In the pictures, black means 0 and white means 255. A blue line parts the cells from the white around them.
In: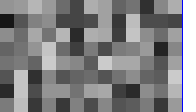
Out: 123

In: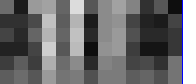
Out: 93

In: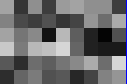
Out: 45

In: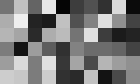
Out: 205

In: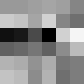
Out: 195

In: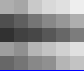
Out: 103

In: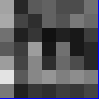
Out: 121
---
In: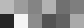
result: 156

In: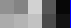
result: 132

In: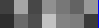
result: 165

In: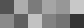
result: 173

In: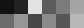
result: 33

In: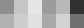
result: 197

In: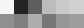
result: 36

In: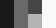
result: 105

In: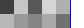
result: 198

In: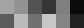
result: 147
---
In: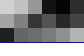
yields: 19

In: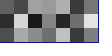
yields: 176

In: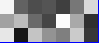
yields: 63

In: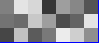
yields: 158

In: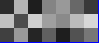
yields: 153

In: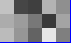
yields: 63
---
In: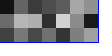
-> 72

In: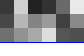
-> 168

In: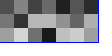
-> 112

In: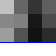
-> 18

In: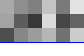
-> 156

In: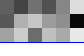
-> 108
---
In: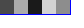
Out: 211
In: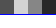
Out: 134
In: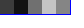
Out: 196
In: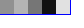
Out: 17
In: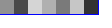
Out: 198
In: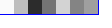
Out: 132
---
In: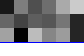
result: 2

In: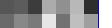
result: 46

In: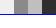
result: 47

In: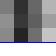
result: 36

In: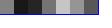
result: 24

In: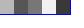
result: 57

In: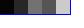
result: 5
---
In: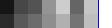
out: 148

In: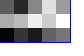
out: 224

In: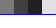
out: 225

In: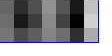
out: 145

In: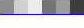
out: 117

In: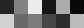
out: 23

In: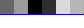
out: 46

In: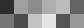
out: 174
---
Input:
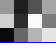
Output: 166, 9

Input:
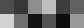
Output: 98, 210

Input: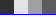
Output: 92, 49

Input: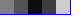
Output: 204, 127

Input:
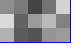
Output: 211, 177

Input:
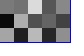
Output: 136, 165

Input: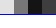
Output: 62, 226

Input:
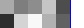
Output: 77, 45
